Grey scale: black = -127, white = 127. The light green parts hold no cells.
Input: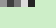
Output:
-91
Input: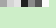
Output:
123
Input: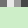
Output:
-57
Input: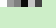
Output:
-60
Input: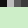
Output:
-68
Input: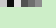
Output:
14
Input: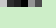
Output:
-51
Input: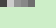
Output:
-17
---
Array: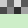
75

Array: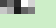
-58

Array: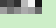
-64

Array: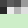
-62

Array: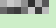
42

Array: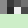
10
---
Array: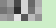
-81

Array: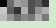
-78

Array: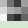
30

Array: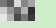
-23

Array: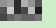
-83

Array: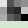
-87
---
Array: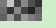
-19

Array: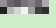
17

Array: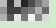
21

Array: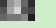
-41

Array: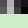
-50

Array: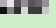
45

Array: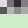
93

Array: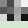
-41
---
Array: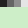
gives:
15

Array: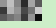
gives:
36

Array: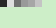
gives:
38

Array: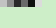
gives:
-112

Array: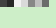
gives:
63

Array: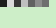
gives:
12
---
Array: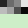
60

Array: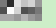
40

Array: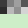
-82

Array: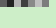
-32

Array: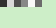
-79

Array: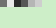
-15

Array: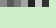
10

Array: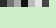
-83
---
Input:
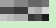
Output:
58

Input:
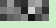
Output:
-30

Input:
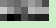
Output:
-127

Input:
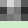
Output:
-9

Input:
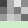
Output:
74

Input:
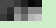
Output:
-94
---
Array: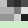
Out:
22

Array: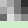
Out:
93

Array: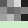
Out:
59

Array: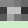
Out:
34

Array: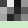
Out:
-89

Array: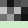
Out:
27

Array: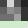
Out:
-16

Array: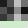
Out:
-31
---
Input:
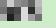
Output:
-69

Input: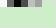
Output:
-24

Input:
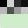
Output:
-84

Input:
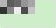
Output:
-35

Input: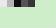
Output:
-43

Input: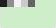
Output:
14

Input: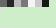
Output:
-23

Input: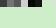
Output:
-67

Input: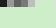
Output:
-6

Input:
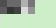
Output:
-49
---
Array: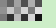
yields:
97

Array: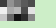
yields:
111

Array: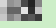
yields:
99

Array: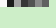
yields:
121

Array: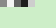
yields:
115

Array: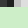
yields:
94

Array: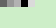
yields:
90
